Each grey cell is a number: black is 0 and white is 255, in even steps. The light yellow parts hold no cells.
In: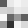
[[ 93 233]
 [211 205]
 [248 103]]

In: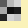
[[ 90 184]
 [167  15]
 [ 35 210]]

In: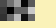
[[ 75 113]
 [ 57   0]
 [ 49 106]]

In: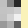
[[192 128]
 [195 197]
 [193 211]]

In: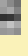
[[162 137]
 [153 167]
 [ 49  55]]

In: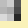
[[189 205]
 [180 169]
 [217 196]]

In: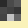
[[ 42  74]
 [ 72  65]
 [ 67 193]]

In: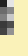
[[ 34 229]
 [108 135]
 [129 200]]
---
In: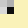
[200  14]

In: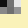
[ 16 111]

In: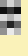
[148  51 217]

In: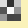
[220 251  70]

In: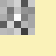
[172 117 250 181 191]

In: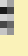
[212  73]

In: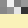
[140 149]

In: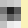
[191  34 129]
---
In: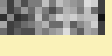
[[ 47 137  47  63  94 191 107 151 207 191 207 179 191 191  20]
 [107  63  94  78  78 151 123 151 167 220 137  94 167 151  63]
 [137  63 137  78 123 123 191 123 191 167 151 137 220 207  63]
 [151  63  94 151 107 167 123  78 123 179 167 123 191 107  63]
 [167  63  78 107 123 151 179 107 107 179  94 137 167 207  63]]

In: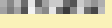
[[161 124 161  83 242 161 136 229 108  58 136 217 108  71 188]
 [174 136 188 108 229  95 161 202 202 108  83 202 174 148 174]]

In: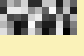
[[ 44 234 234 222 141 184  98 250  71 197  29]
 [ 84 184 141 209  44  44 197 197  29 171  98]
 [184 128  13  29 250  84  29  29 222  44 128]
 [209  71  84  59 209 234  71  59 171  59 184]
 [222 156  13  71 222 141  13  59 234   1 112]]

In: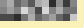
[[ 73  73  45 116 171 103 131 158 103  73 199]
 [131 158 131 215 158  73 215 131 171 116 116]
 [143 171 103 131  89 171 187  45 143  58 131]]

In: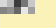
[[131 145 103 230 159]
 [216 186  60 118 200]]

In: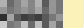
[[ 47 164  90  62  74  62  90 119 149]
 [149 119 133 149 133 164 106 149 119]
 [177 106 133 164 133 177  90 149 119]
 [202 119 133 190 106 190  90 164 106]]

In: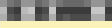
[[149 117 104 149 149 104 117 149 117 104 104 104 117 149 149 104]
 [173  91  75 173 173  75  91 173  75  91  75  75  75 173 173  75]
 [186  75  59 186 198  59  75 198  59  59  59  59  59 198 198  59]]

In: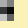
[[ 55  11]
 [172 127]
 [197  98]]
